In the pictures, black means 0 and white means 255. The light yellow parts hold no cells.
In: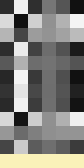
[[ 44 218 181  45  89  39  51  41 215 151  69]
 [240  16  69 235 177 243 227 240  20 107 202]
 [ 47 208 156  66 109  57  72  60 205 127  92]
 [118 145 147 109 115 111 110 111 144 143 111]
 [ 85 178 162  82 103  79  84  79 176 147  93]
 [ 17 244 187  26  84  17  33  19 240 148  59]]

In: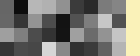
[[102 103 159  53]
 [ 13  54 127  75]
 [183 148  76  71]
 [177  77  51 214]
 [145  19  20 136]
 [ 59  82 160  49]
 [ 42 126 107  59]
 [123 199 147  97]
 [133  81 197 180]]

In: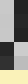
[[201 199 200  38  49]
 [ 35  39  35 204 188]]

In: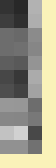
[[ 51  61 109 109  94  71  78 152 135 194 145]
 [ 40  47 105 112  89  56  66 151 134 209 145]
 [178 174 139 134 148 171 162 109 120  72 113]]

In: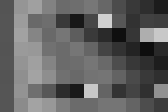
[[ 84  85  85  84  85  84  85  85]
 [149 156 162 154 148 143 147 139]
 [160 105 133 152 160 163 111 163]
 [130 110 105 113 132 142  87 152]
 [107  57 118 107 107 112  44 125]
 [110  23  93 118 109 105  25 107]
 [119  71  58 101 118 115 200 107]
 [103 209  42  68 105 117 100 117]
 [ 76  87  15  50  77  99  51 117]
 [ 57  50  54  35  56  74  68 100]
 [ 46  65 174  14  46  57  48  77]
 [ 28  62 200  41  29  47 145  60]]

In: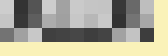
[[205 197 115]
 [ 51  55 161]
 [ 84  94 200]
 [205 172  64]
 [162 160  67]
 [202 199  71]
 [197 183  62]
 [196 201  68]
 [ 56  50 162]
 [105 116 195]
 [190 167  61]]
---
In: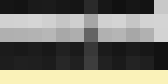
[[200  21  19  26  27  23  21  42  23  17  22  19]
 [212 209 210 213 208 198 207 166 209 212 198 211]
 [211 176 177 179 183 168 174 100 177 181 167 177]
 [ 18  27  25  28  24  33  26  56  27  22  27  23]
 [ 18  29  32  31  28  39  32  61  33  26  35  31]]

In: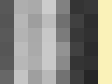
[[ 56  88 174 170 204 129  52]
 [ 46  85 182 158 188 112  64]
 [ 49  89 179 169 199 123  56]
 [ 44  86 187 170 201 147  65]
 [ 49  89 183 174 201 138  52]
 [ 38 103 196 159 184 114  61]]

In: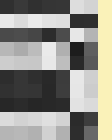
[[211  48  57  48  53  54 221]
 [ 46 232 219 234 225 222  45]
 [180  74  77  70  44  76 231]
 [ 95 183 171 188 234 176  29]
 [ 89 205 200 199 232 190  41]
 [207  45  54  47  41  60 231]
 [204  49  54  53  40  61 230]
 [218  39  43  38  40  42 226]
 [ 61 219 210 215 223 211  43]
 [103 181 184 177 209 177  45]]

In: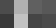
[[ 88  76 177  96]
 [ 75  57 194  69]]

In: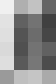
[[101 240 175 194]
 [ 64 226  97 115]
 [ 70 223  84 108]
 [ 97 217  80 115]
 [ 76 222  90 119]
 [170 154 191 197]]

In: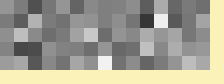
[[111 149 124  80 118 149 100 137 127 129 141  93 171 103 122]
 [164 123  93 178 123 114 150 146 127 142 117  54 238  89 119]
 [140 143 190 138 110 122 162 200 109 148 136 172 150 165 119]
 [152 131  72  76 144 130 127 110 149 104 111 192 136 173 146]
 [168 156 167  87 136 115 166 144 242 114 140 101 123 148 189]]

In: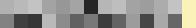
[[195 177 185 195 163 151 164  38 182 190 163 157 172]
 [102 130  64  54 185 140  97 121  60  99 156  70 169]]

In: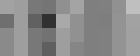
[[191 162 158 120 117 144 164 127 128 145]
 [162 111 158  97  49 169 145 127 126 147]
 [161 138 158 120 114 158 145 127 128 147]
 [161 138 158 120  95 158 134 127 128 147]]

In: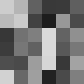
[[ 95 205 181  97  57  58]
 [ 74 186 203  65  29 152]
 [144  55 114 127 217  99]
 [120  60 119  97 217  88]
 [163  78  74 157 214  56]
 [127 210 104 159  34  74]]
